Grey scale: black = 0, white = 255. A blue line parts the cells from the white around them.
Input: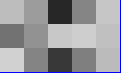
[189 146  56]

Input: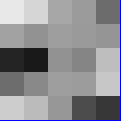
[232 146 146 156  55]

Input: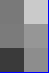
[121 150]

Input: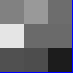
[129 106  28]

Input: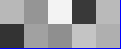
[184 161]

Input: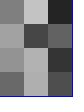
[127  70  52]
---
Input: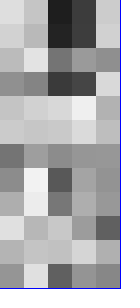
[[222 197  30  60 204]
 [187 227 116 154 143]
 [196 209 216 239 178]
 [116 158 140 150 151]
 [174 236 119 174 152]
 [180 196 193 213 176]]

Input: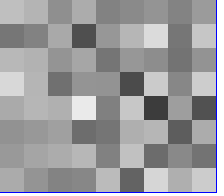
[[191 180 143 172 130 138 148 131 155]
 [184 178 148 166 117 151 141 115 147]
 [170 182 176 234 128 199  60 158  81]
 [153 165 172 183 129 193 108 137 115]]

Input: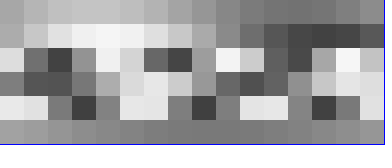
[[167 181 192 196 196 190 179 164 150 135 123 116 114 117 127 140]
 [221 112  66 147 240 212 103  69 157 243 204  95  73 167 246 195]
 [233 225 122  64 130 231 229 126  64 126 228 231 132  65 121 225]]

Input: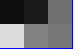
[[ 14  26 111]]

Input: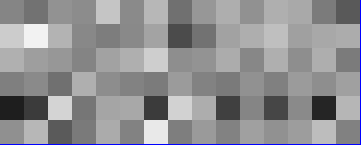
[[133 114 146 140 197 138 183 112 151 174 145 175 169 123  89]
 [176 158 151 132 162 175 206 142 147 172 135 175 142 174 123]
 [ 30  59 212 118 165 168  59 210 173  64 133  70 138  37 182]]

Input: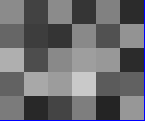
[[139  66 139  53 129  43]
 [175  77 137 158 152  43]
 [123  40  68 126  36 151]]
